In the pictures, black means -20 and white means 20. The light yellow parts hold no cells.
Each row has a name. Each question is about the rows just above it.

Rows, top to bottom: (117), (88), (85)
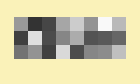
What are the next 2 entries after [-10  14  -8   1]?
[ 2 10]
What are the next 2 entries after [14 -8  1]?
[ 2 10]

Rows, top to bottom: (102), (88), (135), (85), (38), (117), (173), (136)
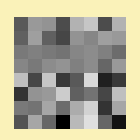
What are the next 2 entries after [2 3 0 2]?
[-4  4]
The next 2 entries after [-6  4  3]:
[-8  8]
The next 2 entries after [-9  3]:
[1 5]
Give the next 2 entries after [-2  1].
[2 0]
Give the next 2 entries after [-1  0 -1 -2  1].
[2 0]
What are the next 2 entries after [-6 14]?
[-15 -11]

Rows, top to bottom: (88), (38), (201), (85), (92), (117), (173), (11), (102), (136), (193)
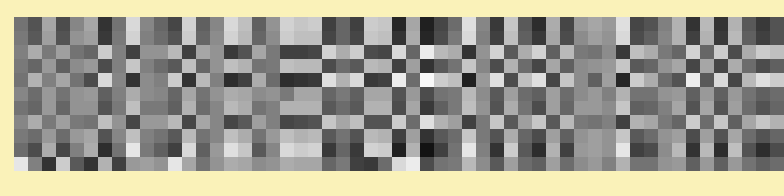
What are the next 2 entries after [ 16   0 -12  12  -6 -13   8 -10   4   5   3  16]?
[-10  -8]
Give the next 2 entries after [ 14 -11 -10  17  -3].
[19 12]
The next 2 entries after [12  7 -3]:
[-7 17]

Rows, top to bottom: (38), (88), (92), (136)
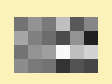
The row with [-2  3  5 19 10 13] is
(92)
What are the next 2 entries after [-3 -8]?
[  3 -15]
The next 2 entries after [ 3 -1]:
[10 -6]
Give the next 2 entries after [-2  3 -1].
[10 -6]

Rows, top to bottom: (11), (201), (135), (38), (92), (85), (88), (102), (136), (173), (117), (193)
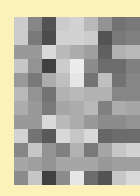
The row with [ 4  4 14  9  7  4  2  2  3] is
(102)
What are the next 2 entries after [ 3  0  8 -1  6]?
[11 13]
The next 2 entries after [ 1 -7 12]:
[13  9]
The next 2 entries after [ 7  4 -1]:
[6 7]

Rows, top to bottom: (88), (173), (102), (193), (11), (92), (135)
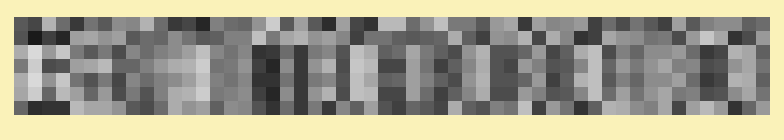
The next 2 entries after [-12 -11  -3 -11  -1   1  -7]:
[10  7]
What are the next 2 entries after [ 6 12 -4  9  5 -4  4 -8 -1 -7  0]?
[7 8]
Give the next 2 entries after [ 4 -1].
[3 6]
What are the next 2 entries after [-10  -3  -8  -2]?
[ -6 -10]

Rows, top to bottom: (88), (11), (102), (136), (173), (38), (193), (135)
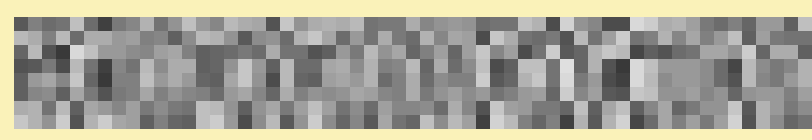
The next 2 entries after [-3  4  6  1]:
[-4  7]
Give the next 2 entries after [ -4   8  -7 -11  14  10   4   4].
[4 2]
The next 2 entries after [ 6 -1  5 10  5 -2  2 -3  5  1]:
[1 2]
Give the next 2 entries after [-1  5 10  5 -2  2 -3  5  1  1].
[ 2 -3]

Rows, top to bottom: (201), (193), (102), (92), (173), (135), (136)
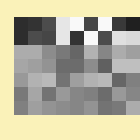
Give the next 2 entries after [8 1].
[7 5]
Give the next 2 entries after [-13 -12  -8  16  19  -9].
[ 19 -11]

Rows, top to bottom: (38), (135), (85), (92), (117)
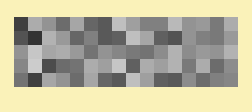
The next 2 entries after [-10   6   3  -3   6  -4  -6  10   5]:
[-5 -6]
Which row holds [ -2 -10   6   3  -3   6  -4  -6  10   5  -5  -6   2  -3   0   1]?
(117)
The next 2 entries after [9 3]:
[ 4 -1]

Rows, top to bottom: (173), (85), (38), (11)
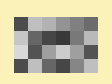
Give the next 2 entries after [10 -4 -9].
[ 1 10]
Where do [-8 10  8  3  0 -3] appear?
(173)
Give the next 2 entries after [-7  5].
[12  5]
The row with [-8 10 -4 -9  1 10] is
(11)

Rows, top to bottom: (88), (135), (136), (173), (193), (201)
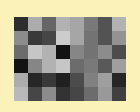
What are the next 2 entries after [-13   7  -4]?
[8 6]
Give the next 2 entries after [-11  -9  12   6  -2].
[-7  3]
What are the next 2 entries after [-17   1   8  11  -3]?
[-1 -6]
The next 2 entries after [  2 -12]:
[-9 -3]
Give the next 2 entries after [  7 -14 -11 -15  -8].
[0 5]
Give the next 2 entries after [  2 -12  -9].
[-3  4]
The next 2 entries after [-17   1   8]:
[11 -3]

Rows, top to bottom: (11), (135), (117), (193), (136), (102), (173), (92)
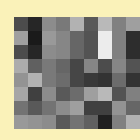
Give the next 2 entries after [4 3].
[ 2 -6]
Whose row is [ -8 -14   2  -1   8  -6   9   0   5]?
(11)
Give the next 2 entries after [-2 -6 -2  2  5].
[-10 -10]

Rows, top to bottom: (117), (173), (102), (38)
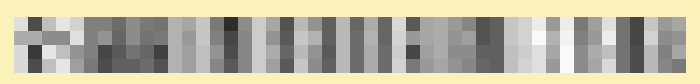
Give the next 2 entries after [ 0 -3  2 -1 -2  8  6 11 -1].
[-13   2]
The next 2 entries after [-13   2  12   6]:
[-7  9]
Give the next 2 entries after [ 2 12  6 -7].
[9 3]
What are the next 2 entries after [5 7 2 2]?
[-5 -5]
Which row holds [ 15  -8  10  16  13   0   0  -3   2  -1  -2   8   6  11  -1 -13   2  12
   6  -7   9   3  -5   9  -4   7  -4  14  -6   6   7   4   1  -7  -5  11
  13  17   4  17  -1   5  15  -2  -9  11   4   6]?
(117)
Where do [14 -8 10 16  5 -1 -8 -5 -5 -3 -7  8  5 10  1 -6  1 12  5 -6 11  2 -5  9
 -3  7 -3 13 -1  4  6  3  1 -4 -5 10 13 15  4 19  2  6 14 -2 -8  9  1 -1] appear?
(38)
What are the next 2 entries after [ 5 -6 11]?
[ 2 -5]

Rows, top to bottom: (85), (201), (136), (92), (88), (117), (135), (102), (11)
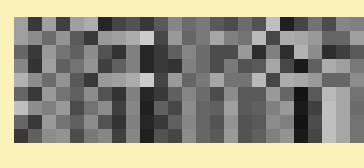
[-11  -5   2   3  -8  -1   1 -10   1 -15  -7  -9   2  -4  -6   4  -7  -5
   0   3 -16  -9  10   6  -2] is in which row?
(11)
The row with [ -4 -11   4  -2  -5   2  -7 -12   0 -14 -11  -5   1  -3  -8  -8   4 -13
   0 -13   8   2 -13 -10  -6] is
(136)
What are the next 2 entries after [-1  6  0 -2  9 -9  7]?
[6 4]

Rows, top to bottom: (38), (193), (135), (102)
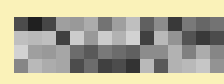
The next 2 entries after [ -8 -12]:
[ 9 -6]
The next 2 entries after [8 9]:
[11  3]
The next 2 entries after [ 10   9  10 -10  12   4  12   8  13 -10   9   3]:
[ -7 -11]
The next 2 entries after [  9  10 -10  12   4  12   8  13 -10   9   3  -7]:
[-11  -8]

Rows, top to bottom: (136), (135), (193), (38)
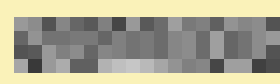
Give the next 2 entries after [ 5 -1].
[ 0 -5]
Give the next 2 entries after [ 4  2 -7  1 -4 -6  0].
[-9  4]

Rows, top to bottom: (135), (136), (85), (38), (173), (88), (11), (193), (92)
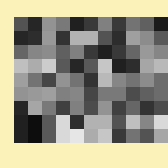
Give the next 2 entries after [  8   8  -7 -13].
[5 2]
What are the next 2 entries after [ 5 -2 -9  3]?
[ -2 -12]
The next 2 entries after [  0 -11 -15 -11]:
[-4  4]
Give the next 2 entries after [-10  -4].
[-12  -8]
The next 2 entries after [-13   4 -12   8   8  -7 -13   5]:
[ 2 -6]
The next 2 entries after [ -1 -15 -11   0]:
[-11  -2]
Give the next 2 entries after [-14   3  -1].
[-15 -11]

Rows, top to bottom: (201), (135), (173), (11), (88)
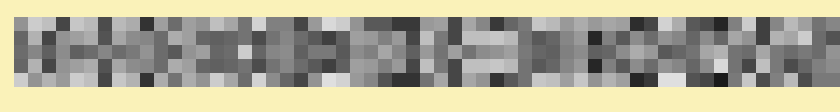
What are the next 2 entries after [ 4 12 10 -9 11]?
[  8 -12]
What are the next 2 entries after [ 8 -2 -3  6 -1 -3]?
[-1 -3]
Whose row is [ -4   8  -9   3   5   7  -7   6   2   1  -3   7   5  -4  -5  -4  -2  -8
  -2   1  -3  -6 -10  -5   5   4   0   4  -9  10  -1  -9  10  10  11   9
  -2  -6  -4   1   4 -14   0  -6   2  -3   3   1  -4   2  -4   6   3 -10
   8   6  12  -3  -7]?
(135)

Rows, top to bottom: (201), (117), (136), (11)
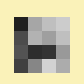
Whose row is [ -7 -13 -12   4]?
(136)
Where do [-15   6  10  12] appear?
(201)
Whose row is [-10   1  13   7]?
(11)
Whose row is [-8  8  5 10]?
(117)

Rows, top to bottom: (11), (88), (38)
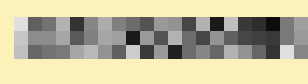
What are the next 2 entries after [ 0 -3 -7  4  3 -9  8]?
[-16  10]
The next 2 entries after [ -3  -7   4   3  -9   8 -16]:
[ 10 -11]
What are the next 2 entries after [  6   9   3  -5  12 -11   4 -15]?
[-3  1]

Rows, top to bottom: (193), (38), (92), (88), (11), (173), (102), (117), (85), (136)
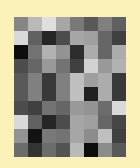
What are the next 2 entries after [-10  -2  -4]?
[4 3]
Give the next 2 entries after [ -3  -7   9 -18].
[ 2 -6]
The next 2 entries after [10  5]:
[  7 -11]
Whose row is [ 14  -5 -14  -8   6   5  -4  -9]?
(117)
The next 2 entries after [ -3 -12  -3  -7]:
[  9 -18]
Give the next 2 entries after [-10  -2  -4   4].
[ 3 -3]

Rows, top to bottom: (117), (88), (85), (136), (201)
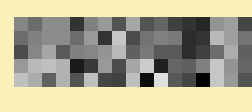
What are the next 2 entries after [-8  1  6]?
[-6  0]
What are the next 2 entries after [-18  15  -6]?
[ -9 -20]
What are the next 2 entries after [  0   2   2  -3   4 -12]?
[11 -8]
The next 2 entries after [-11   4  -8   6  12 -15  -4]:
[-5  0]

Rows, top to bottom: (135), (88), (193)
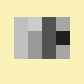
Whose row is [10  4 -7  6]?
(193)
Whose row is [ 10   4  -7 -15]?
(88)
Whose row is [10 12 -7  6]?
(135)

